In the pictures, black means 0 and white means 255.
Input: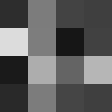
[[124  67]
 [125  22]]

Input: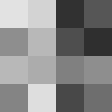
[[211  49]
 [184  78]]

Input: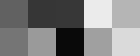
[[ 54  55]
 [154   9]]

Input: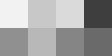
[[200 218]
 [184 133]]

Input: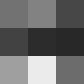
[[130  71]
 [ 44  40]]

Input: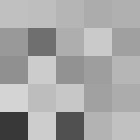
[[190 181]
 [111 174]]

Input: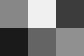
[[240  60]
 [100 144]]

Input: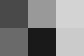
[[153 211]
 [ 25 203]]

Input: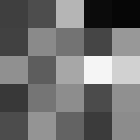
[[ 77 181]
 [138 115]]
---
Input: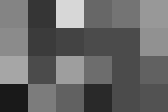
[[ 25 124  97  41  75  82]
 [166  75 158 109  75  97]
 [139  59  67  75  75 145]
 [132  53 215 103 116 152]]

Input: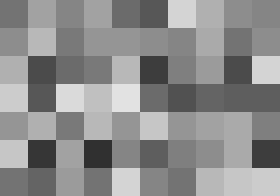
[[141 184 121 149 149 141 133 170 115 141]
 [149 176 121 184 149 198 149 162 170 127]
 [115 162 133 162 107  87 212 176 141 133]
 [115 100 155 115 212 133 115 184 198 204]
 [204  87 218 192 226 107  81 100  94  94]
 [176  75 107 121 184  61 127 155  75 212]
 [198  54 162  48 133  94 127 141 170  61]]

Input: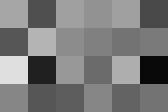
[[ 86 180 140 128 115 122]
 [134  86  93 134  99 115]
 [166  79 160 146 160  73]
 [223  32 152 107 174   9]]

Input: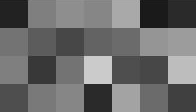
[[ 34 127 142 134 169  26  42]
 [ 78 121 134  42 163 107  64]
 [115  92  71  99 107 149 156]
 [127  56 115 203  78  71 189]]

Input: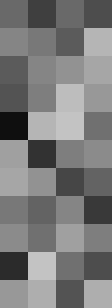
[[ 43 195 112  77]
 [ 15 181 195 112]
 [152 174  83 174]
 [166 146  70  99]
 [ 91 133 146 166]
 [ 83 126 189 152]
 [133 120  91 181]
 [139 112 160 126]
 [120  99 133  57]
 [105  63 105  77]
 [160  50 126 139]]

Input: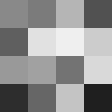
[[ 95 225 239 204]
 [153 161 115 217]
 [137 123 181  81]
 [ 45 102 196  31]]

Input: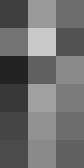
[[115 200  82]
 [ 56 160 123]
 [ 63 154 109]
 [ 69 146 109]
 [ 75 138  96]
 [ 34  96 138]]

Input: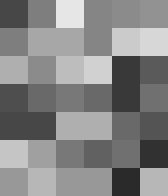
[[152 183 152 152  42 183]
 [126 167 167 133 203 215]
 [197 160 120  97 112  49]
 [175 139 189 209  57  90]
 [ 71 126 230 133 139 146]
 [ 78 105 120 105  57 112]
 [ 71  71 175 175 105  84]]

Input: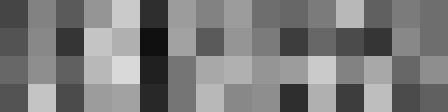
[[ 83 196  75 156 162  40 117 184 136 142  46 176  61 190  75  96]
 [103 142  96 184 217  32 117 168 176 149 156 202 130 168 103 142]
 [ 83 136  53 196 176  16 162  90 149 123  61 103  75  53 136 110]
 [ 69 130  90 149 202  46 156 130 156 110 103 123 184  96 123 110]]
